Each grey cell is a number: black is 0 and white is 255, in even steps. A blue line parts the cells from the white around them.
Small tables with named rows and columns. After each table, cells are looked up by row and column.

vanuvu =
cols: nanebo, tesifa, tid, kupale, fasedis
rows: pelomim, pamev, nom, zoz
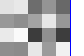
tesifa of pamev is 142
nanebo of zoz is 142
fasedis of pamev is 151
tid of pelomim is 109
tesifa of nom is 250
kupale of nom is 143
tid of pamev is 163
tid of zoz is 231
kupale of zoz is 155
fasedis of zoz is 241
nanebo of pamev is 152
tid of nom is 60
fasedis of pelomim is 104
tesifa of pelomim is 232
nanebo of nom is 234
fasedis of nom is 61
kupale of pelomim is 148
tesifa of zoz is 139
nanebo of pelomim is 226
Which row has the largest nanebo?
nom

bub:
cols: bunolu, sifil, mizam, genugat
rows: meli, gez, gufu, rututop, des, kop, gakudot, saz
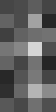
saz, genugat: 79
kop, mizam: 121
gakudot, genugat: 139
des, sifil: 69
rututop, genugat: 79
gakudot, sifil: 104
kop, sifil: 84
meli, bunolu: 70
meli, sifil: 75
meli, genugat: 69
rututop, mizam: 213
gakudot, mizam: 180
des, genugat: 37
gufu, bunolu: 64
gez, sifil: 76
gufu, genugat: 114
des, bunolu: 100
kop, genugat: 69
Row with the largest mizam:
rututop

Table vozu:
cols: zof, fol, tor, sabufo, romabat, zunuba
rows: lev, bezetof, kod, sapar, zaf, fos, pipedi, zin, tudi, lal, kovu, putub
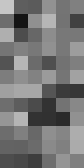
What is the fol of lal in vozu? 128
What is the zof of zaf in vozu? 83
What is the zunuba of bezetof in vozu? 65
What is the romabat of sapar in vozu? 120
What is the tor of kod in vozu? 103
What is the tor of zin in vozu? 75
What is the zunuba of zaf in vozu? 127
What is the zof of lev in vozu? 198
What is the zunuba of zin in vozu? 136
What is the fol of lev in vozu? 94
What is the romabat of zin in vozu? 115
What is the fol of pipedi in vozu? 167
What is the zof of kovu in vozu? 99
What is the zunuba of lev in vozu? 128
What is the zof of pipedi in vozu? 160
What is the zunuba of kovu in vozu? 171
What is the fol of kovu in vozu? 98

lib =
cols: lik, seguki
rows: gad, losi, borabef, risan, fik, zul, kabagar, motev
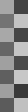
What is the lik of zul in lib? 95
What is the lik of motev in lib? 91
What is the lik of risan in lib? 102
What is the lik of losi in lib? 115
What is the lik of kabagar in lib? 159
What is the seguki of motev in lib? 192
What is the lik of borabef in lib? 168
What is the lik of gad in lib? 167
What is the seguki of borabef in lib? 69
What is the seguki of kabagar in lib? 57

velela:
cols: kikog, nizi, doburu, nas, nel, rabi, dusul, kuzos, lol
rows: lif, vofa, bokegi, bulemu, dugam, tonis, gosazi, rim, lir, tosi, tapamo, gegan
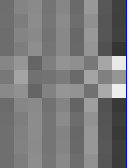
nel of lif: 134
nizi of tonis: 164
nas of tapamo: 117
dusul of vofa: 144
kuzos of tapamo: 88
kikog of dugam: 134
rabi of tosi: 104
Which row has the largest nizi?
tonis

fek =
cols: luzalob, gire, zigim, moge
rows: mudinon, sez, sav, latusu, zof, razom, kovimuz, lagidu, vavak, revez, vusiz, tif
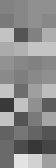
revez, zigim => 100
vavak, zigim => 122
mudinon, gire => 135
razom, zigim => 137
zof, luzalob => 146
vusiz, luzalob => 106
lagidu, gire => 194
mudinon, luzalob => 130
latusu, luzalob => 171
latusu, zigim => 196
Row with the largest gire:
tif

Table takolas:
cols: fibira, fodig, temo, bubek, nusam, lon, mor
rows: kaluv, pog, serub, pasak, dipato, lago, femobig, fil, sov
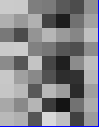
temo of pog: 177
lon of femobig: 42
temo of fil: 181
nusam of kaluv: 89
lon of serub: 134
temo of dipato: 196
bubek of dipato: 69
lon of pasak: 78

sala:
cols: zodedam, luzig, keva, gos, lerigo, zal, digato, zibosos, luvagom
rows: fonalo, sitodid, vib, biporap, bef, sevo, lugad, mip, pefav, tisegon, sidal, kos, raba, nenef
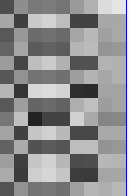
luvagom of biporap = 153
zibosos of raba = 165
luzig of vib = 152
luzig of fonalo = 142
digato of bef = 82
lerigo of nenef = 112
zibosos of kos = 183
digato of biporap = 187

